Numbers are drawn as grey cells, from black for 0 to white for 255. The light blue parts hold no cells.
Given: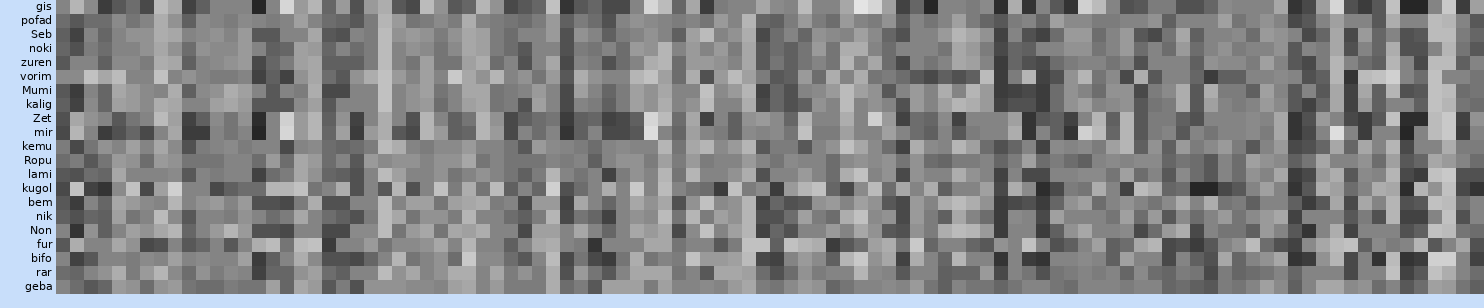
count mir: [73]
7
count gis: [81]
5
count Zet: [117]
4
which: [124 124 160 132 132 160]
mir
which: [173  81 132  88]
kugol
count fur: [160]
2

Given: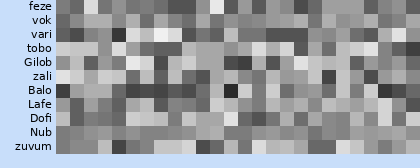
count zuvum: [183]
3
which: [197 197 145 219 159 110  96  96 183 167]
tobo

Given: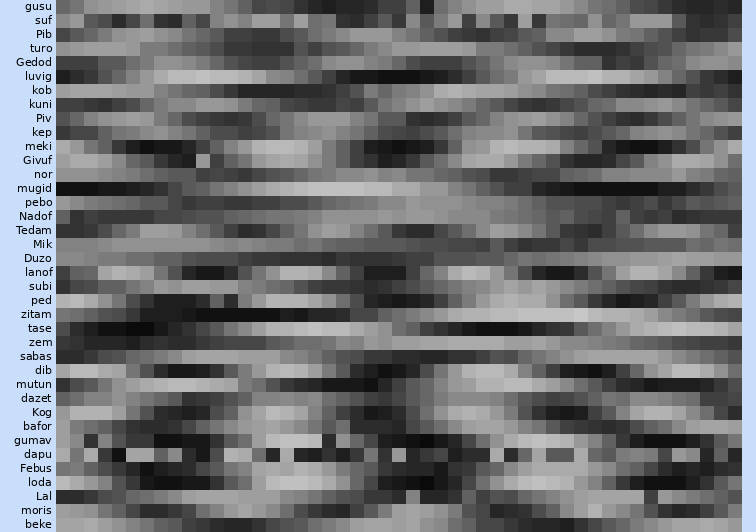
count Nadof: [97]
4
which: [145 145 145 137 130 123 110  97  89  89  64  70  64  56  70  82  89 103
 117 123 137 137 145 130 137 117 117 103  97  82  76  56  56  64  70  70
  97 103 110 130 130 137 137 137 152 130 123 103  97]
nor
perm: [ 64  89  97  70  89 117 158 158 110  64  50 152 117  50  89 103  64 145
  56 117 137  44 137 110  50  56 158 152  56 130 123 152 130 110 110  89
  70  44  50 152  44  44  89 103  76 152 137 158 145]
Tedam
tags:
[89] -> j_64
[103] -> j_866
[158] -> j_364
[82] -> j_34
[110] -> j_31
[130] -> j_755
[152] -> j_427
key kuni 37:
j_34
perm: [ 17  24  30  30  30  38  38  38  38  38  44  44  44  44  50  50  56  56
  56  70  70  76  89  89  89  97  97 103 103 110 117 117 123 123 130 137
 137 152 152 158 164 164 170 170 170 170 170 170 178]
Febus
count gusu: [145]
2

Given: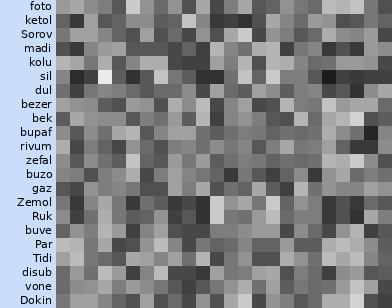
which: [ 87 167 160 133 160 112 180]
Tidi
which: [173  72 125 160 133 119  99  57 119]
buzo
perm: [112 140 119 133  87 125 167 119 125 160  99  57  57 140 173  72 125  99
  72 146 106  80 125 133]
rivum

